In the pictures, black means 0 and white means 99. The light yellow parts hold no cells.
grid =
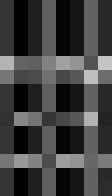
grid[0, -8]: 21
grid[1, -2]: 38
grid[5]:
[46, 27, 29, 44, 28, 34, 74, 42]
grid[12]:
[21, 1, 12, 37, 2, 8, 38, 16]
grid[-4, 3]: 37
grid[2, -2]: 38
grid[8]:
[19, 52, 45, 21, 28, 34, 69, 14]
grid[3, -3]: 8
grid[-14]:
[21, 1, 12, 37, 2, 8, 38, 16]
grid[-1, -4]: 2
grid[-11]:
[21, 1, 12, 37, 2, 8, 38, 16]
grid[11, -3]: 57
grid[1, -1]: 16
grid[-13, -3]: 8
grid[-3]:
[46, 59, 51, 29, 61, 57, 40, 48]
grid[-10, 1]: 39
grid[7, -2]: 38
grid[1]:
[21, 1, 12, 37, 2, 8, 38, 16]
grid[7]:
[21, 1, 12, 37, 2, 8, 38, 16]
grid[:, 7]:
[16, 16, 16, 16, 76, 42, 16, 16, 14, 16, 16, 48, 16, 17]
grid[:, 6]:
[38, 38, 38, 38, 32, 74, 38, 38, 69, 38, 38, 40, 38, 38]
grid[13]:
[21, 1, 12, 37, 2, 8, 38, 17]
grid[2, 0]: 21
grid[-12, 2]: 12
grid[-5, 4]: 2
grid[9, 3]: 37

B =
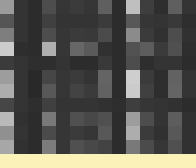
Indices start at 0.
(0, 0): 60
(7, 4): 20
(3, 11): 23
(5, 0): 61
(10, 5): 31
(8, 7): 31
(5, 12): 38
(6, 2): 16
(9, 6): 21
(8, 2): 17
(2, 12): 30
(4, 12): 20
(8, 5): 31
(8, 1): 19
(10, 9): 47
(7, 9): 24
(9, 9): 67
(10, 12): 31
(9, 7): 34
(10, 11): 21
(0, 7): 37
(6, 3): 34
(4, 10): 18
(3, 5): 40
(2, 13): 19
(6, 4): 21
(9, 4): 21
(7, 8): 18
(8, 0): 72
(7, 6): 20
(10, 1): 19
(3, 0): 79
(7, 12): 19
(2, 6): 22
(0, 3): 30
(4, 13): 17
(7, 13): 17
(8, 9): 61

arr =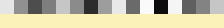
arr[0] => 89
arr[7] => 61
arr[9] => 41
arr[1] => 56
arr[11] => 5

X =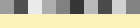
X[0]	61
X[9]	51
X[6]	72

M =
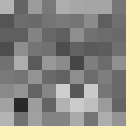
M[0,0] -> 70
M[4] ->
[44, 67, 35, 59, 54, 27, 49, 42, 56]
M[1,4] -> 47
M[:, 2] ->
[60, 41, 51, 45, 35, 57, 39, 61, 62]
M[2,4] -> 37
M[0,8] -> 46
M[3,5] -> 38
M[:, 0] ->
[70, 33, 37, 30, 44, 47, 53, 63, 70]
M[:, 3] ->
[47, 45, 40, 44, 59, 41, 52, 39, 51]
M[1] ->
[33, 42, 41, 45, 47, 45, 54, 37, 43]
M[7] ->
[63, 16, 61, 39, 69, 79, 74, 60, 39]
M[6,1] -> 57
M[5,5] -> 55
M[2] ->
[37, 37, 51, 40, 37, 55, 44, 42, 41]
